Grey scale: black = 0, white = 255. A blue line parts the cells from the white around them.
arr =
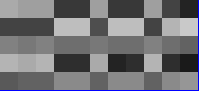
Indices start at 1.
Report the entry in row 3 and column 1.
129
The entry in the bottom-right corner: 150
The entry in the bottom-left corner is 89
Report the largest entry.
201
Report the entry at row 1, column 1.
170
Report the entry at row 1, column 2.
159
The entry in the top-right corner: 35
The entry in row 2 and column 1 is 67
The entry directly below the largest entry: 98
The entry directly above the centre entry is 78
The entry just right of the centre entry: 110

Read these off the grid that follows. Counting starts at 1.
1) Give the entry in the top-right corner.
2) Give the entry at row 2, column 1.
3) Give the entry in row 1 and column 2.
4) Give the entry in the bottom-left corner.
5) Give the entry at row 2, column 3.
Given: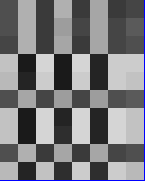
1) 69
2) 79
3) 176
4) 185
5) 58

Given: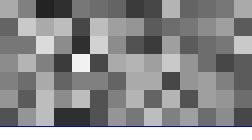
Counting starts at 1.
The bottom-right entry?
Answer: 71
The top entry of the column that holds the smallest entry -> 35
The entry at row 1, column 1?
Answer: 170
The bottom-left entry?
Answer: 82
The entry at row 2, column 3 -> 170
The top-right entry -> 170
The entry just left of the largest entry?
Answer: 59
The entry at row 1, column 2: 128
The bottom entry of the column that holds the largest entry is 47
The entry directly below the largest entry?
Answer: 128
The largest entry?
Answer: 241
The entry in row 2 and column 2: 201
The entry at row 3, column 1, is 119
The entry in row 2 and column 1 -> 100
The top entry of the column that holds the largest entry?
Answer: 119
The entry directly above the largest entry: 47
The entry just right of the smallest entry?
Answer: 47
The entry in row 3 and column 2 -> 119

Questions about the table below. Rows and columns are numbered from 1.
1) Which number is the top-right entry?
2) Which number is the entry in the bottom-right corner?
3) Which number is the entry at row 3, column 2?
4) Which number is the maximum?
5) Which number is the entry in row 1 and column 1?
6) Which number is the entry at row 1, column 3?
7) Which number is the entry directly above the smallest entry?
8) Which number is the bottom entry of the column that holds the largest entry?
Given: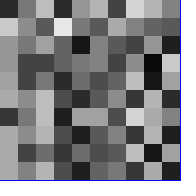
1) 130
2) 31
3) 120
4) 232
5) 43
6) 189
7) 150
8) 77

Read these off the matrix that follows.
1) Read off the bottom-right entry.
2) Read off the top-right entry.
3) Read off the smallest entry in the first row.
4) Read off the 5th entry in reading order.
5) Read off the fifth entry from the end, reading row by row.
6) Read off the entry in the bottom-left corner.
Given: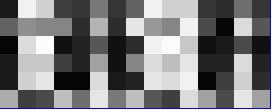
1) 161
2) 54
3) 26
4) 54
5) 219
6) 171
